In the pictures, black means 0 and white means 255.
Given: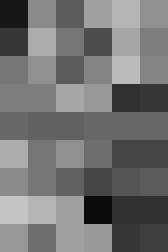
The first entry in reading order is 23
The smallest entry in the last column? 49
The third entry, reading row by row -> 91
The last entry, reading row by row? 63
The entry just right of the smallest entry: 49
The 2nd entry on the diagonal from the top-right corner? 166
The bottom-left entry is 152
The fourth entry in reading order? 160
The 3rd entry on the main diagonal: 91
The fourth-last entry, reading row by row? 160
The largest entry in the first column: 195
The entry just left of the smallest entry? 160
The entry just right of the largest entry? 180
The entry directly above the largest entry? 138
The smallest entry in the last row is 55
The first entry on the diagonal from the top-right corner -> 144

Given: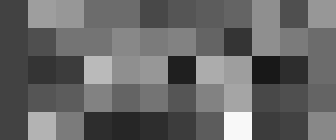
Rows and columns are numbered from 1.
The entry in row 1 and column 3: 151
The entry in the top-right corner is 151
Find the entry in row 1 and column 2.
158
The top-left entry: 66
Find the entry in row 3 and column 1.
66
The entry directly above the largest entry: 165
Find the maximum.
248
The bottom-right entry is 136
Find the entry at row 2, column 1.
66
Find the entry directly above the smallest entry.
143
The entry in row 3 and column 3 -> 60
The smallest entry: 24
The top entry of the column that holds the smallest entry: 143

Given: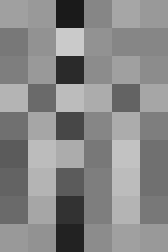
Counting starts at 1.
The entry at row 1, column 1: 160
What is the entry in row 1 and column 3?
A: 26
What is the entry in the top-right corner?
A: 153
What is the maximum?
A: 202
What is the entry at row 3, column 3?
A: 42
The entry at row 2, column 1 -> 120
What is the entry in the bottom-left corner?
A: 153
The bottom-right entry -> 153
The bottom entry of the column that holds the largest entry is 34
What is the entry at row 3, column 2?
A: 153
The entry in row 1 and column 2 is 153

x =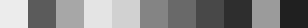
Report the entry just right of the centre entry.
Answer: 105
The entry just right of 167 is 228

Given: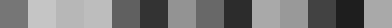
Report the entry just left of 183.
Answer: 197
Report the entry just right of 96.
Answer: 51
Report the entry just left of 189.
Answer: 183

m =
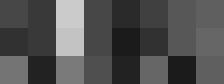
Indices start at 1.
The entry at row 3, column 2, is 34
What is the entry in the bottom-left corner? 116
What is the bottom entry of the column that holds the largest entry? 122
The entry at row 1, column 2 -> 57
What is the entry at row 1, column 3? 203
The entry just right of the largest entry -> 71

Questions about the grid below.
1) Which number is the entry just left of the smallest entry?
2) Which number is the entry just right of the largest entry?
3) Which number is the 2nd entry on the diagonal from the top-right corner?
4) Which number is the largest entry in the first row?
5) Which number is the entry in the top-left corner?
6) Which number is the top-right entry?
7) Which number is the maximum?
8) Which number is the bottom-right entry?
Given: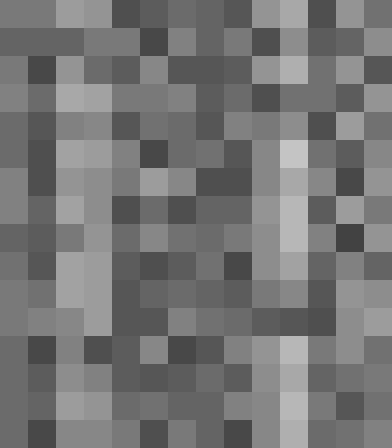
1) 129
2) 113
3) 100
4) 168
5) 121
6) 113
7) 196
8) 129

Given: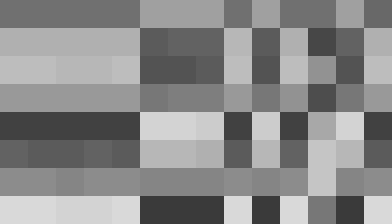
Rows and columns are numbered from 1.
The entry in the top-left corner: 112
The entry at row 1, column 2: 112
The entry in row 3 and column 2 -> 189
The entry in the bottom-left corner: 217
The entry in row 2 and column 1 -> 176
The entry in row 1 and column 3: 112
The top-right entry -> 104
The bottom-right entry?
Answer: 217
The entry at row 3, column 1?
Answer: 189
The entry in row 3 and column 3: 183

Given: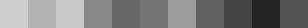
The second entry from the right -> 36
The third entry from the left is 200
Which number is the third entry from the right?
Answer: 68
